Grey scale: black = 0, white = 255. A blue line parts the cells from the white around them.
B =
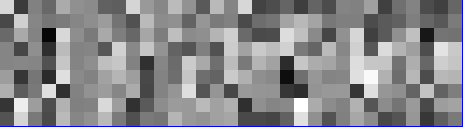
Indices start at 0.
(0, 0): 215
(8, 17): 73
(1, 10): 186
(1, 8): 115
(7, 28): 116
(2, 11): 125
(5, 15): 99
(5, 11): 131
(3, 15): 81
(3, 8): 209
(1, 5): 134
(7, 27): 140
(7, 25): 178
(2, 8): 126
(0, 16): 132
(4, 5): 132
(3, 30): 77
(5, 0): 157
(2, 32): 114
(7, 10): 90
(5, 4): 223
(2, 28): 144
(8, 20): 97
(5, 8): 181
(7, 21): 255
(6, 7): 156
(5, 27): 177
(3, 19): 188
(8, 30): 55
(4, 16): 188
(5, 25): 223
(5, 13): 197
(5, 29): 183
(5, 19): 137
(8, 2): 121
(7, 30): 73
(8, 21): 224
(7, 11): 141
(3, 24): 135

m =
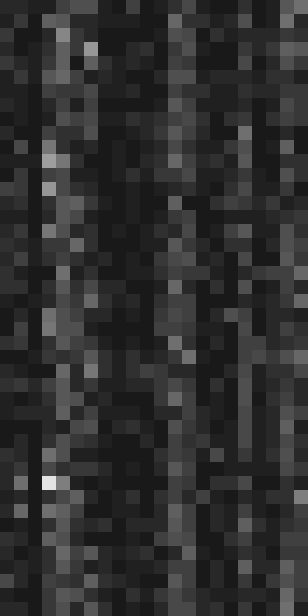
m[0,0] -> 40
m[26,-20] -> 25
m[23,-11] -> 64
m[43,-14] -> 25
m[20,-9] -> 40
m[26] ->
[40, 32, 25, 25, 103, 40, 118, 48, 32, 48, 64, 56, 40, 40, 25, 25, 40, 72, 32, 48, 48, 72]
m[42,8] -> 25
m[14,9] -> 32
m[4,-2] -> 79
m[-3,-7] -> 40
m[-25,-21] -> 32
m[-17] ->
[48, 56, 40, 64, 87, 40, 56, 32, 32, 40, 40, 56, 72, 56, 25, 48, 25, 79, 32, 40, 56, 40]
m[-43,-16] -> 40
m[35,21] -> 126
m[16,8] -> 32
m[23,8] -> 25
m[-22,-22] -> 25
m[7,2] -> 25
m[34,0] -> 40
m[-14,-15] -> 25
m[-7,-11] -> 40
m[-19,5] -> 56
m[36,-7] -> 40
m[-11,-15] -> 40
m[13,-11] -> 32
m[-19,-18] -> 48
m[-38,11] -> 25
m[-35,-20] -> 25
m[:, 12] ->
[48, 103, 79, 56, 64, 79, 64, 87, 64, 87, 72, 103, 56, 40, 95, 56, 40, 87, 72, 64, 103, 64, 72, 64, 111, 56, 40, 72, 103, 40, 79, 64, 64, 87, 64, 64, 95, 87, 79, 40, 64, 87, 72, 72]
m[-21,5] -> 79
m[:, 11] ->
[32, 25, 32, 25, 25, 40, 25, 32, 48, 56, 40, 48, 56, 32, 25, 32, 48, 32, 56, 48, 32, 48, 56, 64, 32, 40, 56, 56, 56, 40, 25, 25, 48, 40, 25, 48, 40, 40, 64, 25, 40, 25, 56, 40]
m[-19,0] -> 25
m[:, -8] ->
[32, 48, 25, 32, 25, 32, 48, 32, 48, 40, 32, 40, 32, 32, 25, 25, 25, 40, 32, 56, 25, 25, 25, 32, 25, 32, 25, 25, 25, 40, 40, 56, 32, 25, 25, 64, 25, 25, 25, 32, 25, 25, 40, 40]
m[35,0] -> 32
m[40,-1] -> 64
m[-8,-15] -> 25

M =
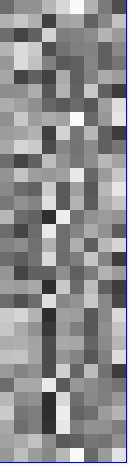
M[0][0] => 109
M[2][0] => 109
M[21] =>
[108, 81, 108, 222, 134, 147, 200, 136, 71]
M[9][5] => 117
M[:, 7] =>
[122, 135, 180, 96, 96, 171, 96, 159, 152, 96, 96, 184, 155, 184, 171, 155, 145, 184, 132, 178, 96, 136, 136, 143, 138, 129, 114, 126, 127, 155, 144, 115, 154]
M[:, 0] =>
[109, 177, 109, 180, 151, 166, 141, 173, 143, 156, 168, 109, 147, 136, 120, 183, 108, 130, 108, 150, 160, 108, 203, 199, 172, 192, 153, 108, 184, 203, 168, 161, 151]
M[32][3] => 135
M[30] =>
[168, 110, 125, 49, 231, 126, 145, 144, 126]
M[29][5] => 100
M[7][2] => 143
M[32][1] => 190
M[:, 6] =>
[177, 98, 140, 131, 134, 130, 200, 87, 105, 183, 139, 141, 103, 87, 91, 145, 171, 93, 197, 123, 187, 200, 88, 87, 101, 87, 187, 139, 137, 110, 145, 118, 104]
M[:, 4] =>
[216, 162, 126, 115, 89, 171, 178, 90, 162, 210, 134, 146, 160, 90, 89, 237, 110, 110, 108, 143, 201, 134, 160, 154, 169, 150, 207, 89, 216, 237, 231, 89, 183]
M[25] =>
[192, 195, 165, 75, 150, 132, 87, 129, 220]
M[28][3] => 46
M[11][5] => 119
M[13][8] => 230
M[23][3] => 56
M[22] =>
[203, 213, 179, 46, 160, 157, 88, 136, 217]
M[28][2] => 144
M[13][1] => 108
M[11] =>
[109, 68, 97, 189, 146, 119, 141, 184, 163]
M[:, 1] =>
[144, 198, 68, 219, 219, 68, 142, 160, 200, 162, 212, 68, 195, 108, 145, 108, 69, 141, 94, 68, 155, 81, 213, 170, 175, 195, 132, 168, 138, 118, 110, 171, 190]
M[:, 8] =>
[78, 194, 154, 136, 117, 156, 60, 221, 230, 60, 117, 163, 200, 230, 196, 148, 92, 214, 60, 155, 61, 71, 217, 196, 182, 220, 60, 115, 152, 180, 126, 144, 226]

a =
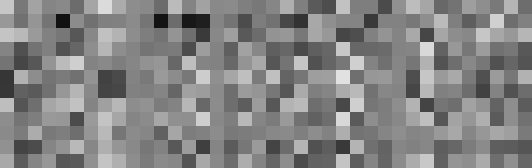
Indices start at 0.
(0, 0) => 198
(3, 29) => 133
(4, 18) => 169
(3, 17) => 162
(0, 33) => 158
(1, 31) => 187
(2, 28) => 132
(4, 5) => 207
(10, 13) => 156
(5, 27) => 153
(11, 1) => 92
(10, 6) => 135
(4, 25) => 208
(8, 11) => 167
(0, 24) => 194
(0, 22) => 90
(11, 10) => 123
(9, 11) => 97
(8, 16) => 126
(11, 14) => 168
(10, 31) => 94
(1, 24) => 132
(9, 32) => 168
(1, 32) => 127
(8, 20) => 154
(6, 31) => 128
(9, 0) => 138
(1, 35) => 208
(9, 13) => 125
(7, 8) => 183
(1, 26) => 57
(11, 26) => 133
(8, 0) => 141
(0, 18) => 120
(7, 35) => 99
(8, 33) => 150
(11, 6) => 145

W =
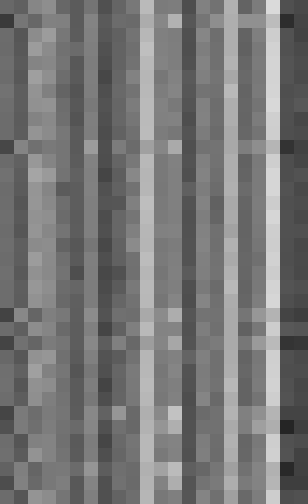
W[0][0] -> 104
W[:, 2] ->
[134, 103, 140, 156, 132, 159, 147, 145, 131, 148, 112, 152, 165, 149, 150, 146, 149, 139, 156, 145, 151, 146, 101, 141, 101, 146, 160, 145, 143, 109, 111, 129, 147, 101, 105, 148]
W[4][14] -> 131
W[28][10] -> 183
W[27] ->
[112, 86, 145, 141, 112, 91, 126, 68, 100, 121, 186, 122, 127, 82, 125, 114, 184, 99, 124, 210, 81, 71]
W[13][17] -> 107
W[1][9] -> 106
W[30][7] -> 81
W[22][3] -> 127
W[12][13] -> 80
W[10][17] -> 126
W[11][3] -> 132
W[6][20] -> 79
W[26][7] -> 80
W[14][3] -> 137
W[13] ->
[108, 91, 149, 133, 91, 93, 129, 81, 98, 114, 182, 120, 128, 96, 125, 108, 176, 107, 123, 214, 83, 73]
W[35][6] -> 127
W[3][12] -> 126
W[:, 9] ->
[120, 106, 115, 111, 114, 130, 115, 124, 118, 112, 107, 120, 136, 114, 128, 117, 128, 139, 113, 112, 121, 114, 110, 127, 104, 114, 122, 121, 120, 105, 104, 117, 115, 107, 106, 110]
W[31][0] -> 109
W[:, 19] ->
[218, 188, 205, 210, 212, 211, 212, 216, 207, 206, 181, 206, 214, 214, 204, 214, 206, 205, 209, 204, 211, 214, 179, 205, 186, 207, 208, 210, 206, 180, 174, 206, 208, 177, 181, 205]
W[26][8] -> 102
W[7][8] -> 102
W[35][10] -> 182
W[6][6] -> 126
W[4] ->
[110, 91, 132, 135, 116, 88, 125, 78, 99, 114, 184, 131, 126, 81, 131, 112, 179, 102, 123, 212, 84, 77]
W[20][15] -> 107
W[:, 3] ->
[142, 129, 156, 139, 135, 143, 128, 147, 137, 139, 121, 132, 154, 133, 137, 143, 135, 141, 138, 137, 142, 137, 127, 133, 123, 150, 129, 141, 126, 123, 125, 131, 131, 120, 120, 140]
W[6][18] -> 122
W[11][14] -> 128
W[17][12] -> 124
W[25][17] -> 100
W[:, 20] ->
[80, 45, 82, 81, 84, 84, 79, 81, 80, 79, 51, 78, 78, 83, 80, 81, 81, 80, 79, 81, 84, 79, 68, 88, 52, 80, 78, 81, 83, 68, 37, 81, 83, 41, 62, 78]
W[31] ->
[109, 85, 129, 131, 112, 90, 125, 70, 105, 117, 184, 128, 131, 83, 125, 109, 177, 102, 121, 206, 81, 77]
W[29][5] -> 92
